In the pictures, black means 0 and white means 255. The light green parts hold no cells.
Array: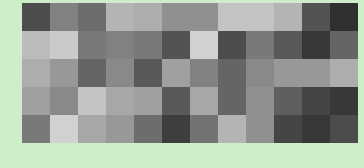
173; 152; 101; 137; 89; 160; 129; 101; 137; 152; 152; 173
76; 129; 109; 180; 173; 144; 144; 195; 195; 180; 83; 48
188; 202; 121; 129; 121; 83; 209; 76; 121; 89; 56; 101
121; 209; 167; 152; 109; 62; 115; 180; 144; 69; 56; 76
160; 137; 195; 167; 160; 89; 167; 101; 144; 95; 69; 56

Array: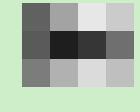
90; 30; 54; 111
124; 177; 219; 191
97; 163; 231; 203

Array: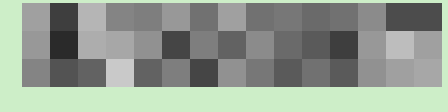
132; 83; 98; 201; 98; 126; 69; 145; 119; 90; 113; 90; 145; 160; 167
152; 42; 173; 167; 145; 69; 126; 98; 139; 106; 90; 62; 152; 189; 160
160; 62; 181; 132; 126; 152; 113; 160; 113; 119; 106; 113; 139; 76; 76

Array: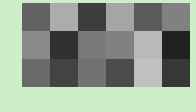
98; 172; 61; 165; 91; 129
106; 67; 114; 75; 192; 55
137; 48; 121; 129; 185; 34

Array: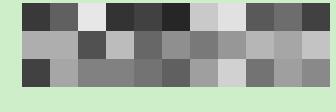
174; 174; 81; 188; 103; 143; 121; 151; 182; 166; 195
65; 166; 129; 129; 115; 96; 159; 209; 115; 159; 137
57; 96; 231; 51; 65; 38; 201; 225; 89; 109; 65

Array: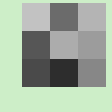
74; 45; 135
86; 172; 156
194; 107; 180

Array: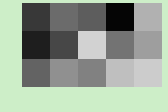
56; 107; 93; 5; 177
99; 144; 129; 191; 204
30; 71; 210; 115; 158
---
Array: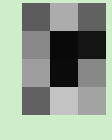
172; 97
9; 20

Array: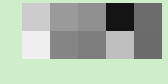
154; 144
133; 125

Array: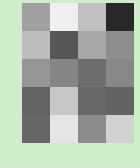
239; 192
87; 167

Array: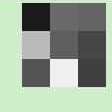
106; 100
95; 70

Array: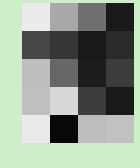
168; 112
54; 25

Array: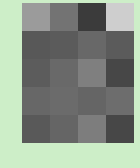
115; 59
91; 104

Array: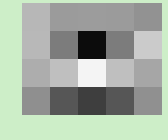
155; 156
124; 12

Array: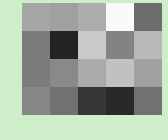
160; 173
35; 201
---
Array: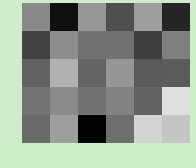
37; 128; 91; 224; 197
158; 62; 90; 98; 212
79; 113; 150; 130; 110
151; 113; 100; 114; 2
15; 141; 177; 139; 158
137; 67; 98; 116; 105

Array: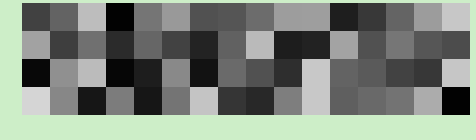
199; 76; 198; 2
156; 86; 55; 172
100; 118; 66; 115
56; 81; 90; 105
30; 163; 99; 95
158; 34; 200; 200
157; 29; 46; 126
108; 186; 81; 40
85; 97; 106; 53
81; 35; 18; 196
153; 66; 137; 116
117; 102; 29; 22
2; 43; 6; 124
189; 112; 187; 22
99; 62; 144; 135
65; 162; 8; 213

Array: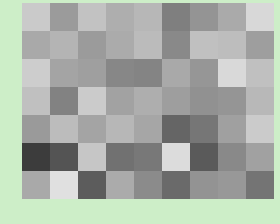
216; 158; 192; 184; 203; 161; 116
170; 189; 217; 149; 160; 137; 152
148; 192; 150; 145; 118; 90; 147
127; 137; 169; 158; 101; 220; 106
183; 187; 132; 174; 166; 120; 139
174; 171; 135; 162; 183; 113; 171
194; 155; 159; 203; 164; 198; 92
155; 180; 164; 130; 188; 84; 224
202; 169; 205; 192; 154; 60; 169

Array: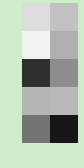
193; 175; 141; 185; 22
220; 242; 47; 182; 115

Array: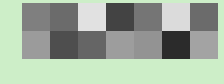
107; 163
219; 43
117; 147
67; 157
225; 101
107; 78
127; 155

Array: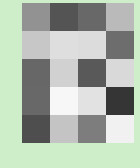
186; 109; 217; 53; 241
104; 220; 89; 226; 125
84; 222; 209; 247; 196
146; 199; 103; 104; 78
